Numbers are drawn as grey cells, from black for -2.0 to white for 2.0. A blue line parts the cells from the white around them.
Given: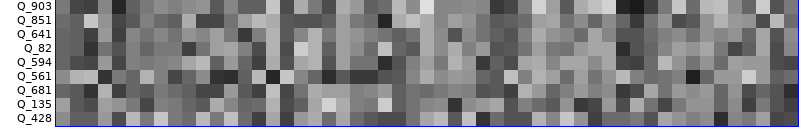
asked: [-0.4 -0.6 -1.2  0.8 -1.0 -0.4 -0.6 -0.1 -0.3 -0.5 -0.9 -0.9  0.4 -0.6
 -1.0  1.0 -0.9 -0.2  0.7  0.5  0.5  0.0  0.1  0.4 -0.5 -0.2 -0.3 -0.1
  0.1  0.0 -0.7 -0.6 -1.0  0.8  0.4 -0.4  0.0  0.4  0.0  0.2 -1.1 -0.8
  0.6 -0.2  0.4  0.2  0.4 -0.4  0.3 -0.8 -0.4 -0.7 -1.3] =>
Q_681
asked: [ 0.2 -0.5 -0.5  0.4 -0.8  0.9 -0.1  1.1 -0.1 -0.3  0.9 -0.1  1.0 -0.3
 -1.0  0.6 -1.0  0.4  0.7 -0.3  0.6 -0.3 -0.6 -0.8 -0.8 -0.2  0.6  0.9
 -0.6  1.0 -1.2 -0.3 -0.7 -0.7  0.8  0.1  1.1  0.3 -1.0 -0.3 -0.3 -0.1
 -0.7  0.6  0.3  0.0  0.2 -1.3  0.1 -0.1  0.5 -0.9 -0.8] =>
Q_428
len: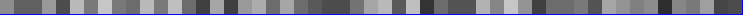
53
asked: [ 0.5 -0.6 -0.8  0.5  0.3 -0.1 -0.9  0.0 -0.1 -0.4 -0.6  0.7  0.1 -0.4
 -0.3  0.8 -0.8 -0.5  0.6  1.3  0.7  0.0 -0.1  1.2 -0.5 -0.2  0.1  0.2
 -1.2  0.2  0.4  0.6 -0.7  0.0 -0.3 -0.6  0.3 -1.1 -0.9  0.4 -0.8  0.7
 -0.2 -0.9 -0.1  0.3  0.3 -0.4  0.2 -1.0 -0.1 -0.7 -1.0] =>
Q_135
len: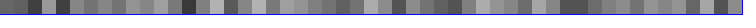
53
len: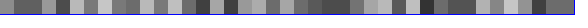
41
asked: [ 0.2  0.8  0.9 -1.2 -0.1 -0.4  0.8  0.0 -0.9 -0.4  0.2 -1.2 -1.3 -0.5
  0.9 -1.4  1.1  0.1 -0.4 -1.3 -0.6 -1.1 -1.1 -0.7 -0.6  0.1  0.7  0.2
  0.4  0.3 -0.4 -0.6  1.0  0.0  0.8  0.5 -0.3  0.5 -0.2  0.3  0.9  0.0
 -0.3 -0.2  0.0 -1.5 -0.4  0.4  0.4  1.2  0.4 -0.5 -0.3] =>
Q_561

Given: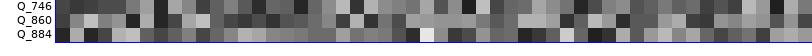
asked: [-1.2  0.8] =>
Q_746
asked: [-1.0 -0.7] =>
Q_746
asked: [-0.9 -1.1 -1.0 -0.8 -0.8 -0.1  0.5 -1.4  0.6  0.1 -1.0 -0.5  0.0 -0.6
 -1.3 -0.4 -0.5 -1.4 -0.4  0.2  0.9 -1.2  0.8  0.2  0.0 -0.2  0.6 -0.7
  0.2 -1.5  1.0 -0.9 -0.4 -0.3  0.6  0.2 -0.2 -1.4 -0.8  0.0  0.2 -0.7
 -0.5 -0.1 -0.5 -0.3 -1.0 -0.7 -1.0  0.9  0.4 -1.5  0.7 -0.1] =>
Q_746
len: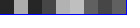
9
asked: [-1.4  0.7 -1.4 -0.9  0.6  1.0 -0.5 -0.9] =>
Q_860

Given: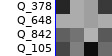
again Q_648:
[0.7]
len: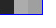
3
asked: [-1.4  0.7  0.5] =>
Q_378
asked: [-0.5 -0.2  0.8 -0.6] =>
Q_842

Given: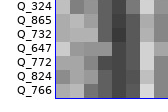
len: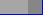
3
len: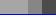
4
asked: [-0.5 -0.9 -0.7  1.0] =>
Q_824
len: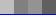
4
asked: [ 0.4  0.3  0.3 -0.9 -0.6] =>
Q_647

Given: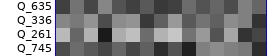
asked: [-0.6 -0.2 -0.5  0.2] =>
Q_336
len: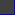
1
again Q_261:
[0.8]

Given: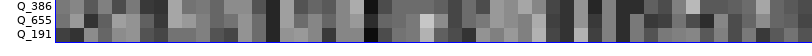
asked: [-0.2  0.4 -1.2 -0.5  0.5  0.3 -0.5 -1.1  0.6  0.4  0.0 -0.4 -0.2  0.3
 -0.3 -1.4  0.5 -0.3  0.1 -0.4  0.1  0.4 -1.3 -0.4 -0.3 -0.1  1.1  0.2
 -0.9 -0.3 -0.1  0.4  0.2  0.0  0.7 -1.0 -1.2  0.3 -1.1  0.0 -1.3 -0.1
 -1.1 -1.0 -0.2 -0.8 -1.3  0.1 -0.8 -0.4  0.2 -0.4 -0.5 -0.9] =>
Q_655
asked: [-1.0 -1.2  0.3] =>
Q_655
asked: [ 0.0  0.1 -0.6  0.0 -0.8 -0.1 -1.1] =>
Q_191
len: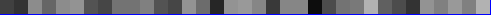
35

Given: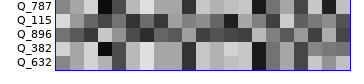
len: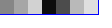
7
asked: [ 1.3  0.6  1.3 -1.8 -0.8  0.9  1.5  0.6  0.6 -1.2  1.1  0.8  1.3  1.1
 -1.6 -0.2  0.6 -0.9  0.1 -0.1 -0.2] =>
Q_382

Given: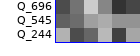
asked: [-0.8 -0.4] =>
Q_244
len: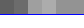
6
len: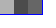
3
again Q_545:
[0.3]

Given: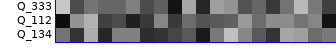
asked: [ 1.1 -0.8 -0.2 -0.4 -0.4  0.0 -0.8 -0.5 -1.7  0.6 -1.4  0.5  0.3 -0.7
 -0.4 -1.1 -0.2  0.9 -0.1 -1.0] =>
Q_333
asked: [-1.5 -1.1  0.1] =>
Q_112
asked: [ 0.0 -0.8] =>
Q_333

